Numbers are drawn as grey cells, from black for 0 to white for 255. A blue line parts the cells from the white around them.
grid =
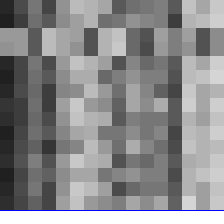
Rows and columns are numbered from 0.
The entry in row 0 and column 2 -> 118
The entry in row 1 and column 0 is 32
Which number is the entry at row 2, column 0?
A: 153
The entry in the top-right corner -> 200
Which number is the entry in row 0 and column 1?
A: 75
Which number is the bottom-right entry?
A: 200
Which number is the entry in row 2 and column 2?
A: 89
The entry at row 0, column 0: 39
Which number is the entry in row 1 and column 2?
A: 111
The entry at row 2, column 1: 153

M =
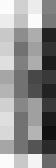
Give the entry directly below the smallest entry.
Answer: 42
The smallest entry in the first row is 128
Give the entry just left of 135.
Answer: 208
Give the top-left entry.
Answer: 251
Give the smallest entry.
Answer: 16
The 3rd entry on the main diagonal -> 173
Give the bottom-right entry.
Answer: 106
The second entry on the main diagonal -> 194
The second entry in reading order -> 208
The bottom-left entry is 251
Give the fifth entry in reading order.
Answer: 236
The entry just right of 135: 160
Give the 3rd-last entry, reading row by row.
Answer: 200
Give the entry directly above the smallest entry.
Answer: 28

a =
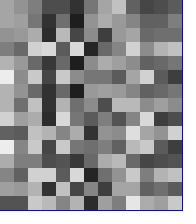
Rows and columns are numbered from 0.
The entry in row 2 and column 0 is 147
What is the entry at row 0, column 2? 126
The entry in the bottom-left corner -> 83
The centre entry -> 140
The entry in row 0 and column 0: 165
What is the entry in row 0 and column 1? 147
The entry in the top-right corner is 91
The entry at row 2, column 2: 172
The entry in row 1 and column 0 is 165
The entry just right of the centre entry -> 77
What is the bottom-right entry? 201
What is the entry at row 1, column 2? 118
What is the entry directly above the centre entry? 153
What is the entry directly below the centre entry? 91

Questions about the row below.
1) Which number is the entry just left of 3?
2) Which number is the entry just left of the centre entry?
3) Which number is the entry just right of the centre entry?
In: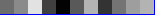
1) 64
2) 3
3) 179

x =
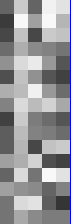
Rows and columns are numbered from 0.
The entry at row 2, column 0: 71
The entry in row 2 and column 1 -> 194
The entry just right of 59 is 248
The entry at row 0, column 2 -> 100
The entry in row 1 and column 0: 59
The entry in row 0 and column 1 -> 202
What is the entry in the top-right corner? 226
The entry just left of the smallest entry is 93
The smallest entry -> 53
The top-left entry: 100
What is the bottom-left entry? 116
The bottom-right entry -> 124

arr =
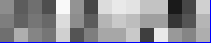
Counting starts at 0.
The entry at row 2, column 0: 111
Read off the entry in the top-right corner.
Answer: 208
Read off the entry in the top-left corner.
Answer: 141
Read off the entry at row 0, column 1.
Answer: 92
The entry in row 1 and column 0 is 126
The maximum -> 249
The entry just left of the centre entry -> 92
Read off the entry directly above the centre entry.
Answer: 220
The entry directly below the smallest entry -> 54
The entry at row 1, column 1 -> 98
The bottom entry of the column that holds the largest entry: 208
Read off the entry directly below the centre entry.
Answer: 167
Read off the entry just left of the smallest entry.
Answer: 195

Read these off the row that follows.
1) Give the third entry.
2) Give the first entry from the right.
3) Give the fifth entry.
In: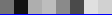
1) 174
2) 209
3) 138

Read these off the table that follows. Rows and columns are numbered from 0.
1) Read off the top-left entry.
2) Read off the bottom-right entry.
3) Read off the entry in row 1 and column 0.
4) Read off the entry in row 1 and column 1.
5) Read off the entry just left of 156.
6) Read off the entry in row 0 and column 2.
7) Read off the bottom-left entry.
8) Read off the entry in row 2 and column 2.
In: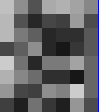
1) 192
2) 76
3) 184
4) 82
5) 63
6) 82
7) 63
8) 95
